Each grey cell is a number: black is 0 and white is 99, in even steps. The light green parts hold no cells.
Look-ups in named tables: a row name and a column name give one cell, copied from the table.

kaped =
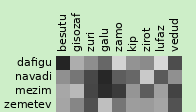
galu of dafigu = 40
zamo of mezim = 23
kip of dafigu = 57
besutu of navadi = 56
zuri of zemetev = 31
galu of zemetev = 74
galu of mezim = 17
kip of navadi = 40
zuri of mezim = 27
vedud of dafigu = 30
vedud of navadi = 56
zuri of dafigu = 55

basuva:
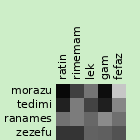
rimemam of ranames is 48
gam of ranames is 54
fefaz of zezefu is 32
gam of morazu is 5
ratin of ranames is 44
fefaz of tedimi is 52
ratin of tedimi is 13
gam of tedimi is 12
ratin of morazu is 3
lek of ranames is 40
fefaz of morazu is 77

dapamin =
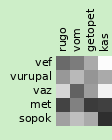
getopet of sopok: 66
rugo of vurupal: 59
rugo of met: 26
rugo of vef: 41
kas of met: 25
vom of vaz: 38
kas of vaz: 94
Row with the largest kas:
vef

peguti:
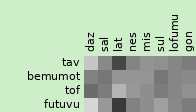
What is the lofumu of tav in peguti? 52
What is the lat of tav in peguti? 27
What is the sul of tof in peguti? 48
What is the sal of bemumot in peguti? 46
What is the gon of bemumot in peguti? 53
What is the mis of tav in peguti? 57
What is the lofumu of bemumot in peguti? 52
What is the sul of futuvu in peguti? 62
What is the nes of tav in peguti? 51
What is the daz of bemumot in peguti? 50
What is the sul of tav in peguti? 56
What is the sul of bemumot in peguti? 46
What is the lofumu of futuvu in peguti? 53
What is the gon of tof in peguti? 56
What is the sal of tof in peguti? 48
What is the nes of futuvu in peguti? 50
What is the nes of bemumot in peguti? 58
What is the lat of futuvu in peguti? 22
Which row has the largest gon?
tof

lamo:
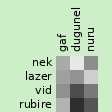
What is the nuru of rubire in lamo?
33
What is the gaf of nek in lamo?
66
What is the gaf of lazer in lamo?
62
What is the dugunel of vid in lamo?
30
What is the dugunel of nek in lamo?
90
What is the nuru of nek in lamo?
55
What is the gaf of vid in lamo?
56
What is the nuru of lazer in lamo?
80
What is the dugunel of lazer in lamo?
57
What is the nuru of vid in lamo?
47
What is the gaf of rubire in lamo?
69
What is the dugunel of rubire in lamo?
18
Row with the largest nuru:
lazer

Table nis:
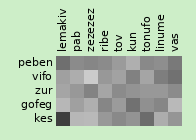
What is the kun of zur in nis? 57
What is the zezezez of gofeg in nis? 68
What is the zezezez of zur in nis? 51
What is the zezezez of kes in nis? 72
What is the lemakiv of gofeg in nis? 71
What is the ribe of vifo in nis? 59
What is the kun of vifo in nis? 50
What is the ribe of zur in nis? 64
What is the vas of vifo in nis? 44
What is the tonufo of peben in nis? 53
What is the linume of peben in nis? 55
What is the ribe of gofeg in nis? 52
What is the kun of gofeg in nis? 44
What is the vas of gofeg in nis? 72
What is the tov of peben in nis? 60
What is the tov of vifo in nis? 63
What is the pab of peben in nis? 54
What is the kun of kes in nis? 57

